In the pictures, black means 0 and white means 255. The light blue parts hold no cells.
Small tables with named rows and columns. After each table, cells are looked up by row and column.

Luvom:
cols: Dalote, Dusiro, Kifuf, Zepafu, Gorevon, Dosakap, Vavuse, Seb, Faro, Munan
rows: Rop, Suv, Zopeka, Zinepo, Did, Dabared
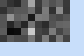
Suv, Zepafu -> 89
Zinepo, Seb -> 84
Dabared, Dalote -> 56
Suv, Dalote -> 49
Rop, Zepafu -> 88
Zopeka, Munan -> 85
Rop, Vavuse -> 102
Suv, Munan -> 55

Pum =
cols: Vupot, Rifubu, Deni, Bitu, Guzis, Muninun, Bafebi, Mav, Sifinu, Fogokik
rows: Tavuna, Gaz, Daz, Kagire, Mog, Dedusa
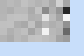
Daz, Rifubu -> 192
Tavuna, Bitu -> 193
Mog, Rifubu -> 176
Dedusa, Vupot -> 179
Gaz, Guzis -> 171
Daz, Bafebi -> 226
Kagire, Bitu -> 169
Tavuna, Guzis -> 186
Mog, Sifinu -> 178
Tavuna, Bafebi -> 186
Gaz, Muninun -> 194
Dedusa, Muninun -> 195
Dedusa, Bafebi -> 190
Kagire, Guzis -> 193
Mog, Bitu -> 191
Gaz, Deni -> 185
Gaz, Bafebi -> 139
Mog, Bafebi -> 242

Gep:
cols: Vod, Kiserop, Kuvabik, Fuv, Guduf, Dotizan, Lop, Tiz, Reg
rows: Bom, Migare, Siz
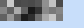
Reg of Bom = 74
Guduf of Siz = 47
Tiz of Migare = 121
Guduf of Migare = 25
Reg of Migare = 133
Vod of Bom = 102
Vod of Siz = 97
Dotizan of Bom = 84

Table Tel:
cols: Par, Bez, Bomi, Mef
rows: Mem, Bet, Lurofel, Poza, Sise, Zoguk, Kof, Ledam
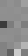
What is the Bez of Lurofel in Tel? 143
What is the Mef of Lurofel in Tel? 146
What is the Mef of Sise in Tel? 148
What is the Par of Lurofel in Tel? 143
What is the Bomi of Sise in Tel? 141
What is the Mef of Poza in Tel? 126
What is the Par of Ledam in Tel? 131
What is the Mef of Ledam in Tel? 125
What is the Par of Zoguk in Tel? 144
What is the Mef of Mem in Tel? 159
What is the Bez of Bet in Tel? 143
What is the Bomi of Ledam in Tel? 203
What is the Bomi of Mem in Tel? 140
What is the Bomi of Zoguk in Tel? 138
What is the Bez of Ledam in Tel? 98
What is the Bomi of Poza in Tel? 149
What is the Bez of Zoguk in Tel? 143
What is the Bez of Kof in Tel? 139
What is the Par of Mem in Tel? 140
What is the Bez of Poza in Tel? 125

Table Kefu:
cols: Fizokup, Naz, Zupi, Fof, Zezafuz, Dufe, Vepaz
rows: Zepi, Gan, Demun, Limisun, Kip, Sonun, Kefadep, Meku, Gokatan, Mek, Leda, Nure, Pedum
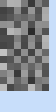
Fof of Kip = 143
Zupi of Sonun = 127
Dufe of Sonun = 89
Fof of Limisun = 144
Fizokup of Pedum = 187
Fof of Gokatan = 82
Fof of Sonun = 75

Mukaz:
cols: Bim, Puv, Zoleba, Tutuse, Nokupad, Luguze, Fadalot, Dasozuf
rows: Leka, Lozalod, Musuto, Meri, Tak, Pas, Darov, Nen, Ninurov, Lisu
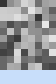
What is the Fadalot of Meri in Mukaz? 232
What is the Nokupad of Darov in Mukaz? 174
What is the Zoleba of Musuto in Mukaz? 221
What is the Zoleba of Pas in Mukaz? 59
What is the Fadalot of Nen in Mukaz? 92
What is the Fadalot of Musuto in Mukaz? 157
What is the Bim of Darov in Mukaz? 91
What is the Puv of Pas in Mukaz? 82
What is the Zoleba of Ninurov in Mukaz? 207
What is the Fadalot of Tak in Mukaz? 119
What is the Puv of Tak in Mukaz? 194
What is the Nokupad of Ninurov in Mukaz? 123
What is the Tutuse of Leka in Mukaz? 212
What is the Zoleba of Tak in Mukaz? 107
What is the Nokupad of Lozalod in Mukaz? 227
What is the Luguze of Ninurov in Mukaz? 84
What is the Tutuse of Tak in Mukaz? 193
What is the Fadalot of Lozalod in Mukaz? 151

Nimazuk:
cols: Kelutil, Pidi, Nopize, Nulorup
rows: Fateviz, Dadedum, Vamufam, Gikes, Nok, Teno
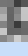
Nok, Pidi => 99
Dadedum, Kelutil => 158
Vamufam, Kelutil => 178
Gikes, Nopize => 59
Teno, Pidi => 156
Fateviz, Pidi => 115
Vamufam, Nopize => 139
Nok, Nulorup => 105
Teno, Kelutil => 133

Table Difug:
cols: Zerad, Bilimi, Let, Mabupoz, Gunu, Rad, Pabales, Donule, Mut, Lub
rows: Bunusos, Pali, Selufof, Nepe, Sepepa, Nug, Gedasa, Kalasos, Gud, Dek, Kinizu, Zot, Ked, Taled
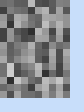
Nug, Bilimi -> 147
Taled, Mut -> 174
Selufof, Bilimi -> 81
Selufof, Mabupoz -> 161
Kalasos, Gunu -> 159
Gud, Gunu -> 174
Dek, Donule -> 152

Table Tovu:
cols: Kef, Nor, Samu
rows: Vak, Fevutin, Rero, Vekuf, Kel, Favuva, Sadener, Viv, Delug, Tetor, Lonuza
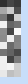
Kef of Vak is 47
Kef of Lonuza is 232
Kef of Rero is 119
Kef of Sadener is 236
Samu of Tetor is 205
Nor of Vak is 70
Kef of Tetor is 239
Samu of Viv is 73
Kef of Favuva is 139
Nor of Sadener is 106
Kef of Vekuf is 241
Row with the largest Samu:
Kel

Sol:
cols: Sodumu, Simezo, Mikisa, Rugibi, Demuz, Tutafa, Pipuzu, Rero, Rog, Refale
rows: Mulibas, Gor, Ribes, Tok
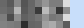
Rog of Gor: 54
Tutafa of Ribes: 116
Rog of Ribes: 125
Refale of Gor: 142
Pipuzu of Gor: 187
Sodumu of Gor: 108
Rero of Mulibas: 125
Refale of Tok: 92
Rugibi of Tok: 45
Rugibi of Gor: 89
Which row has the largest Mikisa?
Gor

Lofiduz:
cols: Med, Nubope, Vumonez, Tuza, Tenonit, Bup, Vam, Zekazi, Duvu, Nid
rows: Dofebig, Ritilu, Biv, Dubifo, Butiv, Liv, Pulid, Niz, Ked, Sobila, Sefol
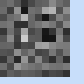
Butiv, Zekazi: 53
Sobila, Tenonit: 117
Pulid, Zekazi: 135
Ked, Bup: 133
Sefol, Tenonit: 92
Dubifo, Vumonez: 48
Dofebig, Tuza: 46
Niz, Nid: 118
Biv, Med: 76
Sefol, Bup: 84
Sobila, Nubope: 75
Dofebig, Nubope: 111
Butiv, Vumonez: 74
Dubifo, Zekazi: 119

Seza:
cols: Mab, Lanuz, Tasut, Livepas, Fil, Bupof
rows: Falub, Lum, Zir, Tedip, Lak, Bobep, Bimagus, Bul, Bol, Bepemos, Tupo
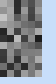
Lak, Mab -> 37
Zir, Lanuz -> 161
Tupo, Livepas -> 156
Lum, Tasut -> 45
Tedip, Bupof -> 84
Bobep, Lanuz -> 38
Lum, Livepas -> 153
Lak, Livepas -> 136

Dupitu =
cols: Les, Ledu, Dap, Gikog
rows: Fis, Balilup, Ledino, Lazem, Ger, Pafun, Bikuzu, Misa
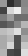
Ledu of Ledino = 157
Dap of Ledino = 108
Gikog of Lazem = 181
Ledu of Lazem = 102
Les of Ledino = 124
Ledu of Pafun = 185
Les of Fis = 152
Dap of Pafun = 80
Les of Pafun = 170
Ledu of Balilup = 213
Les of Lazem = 86
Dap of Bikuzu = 80
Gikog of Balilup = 142
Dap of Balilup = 238
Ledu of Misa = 74
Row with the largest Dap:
Balilup

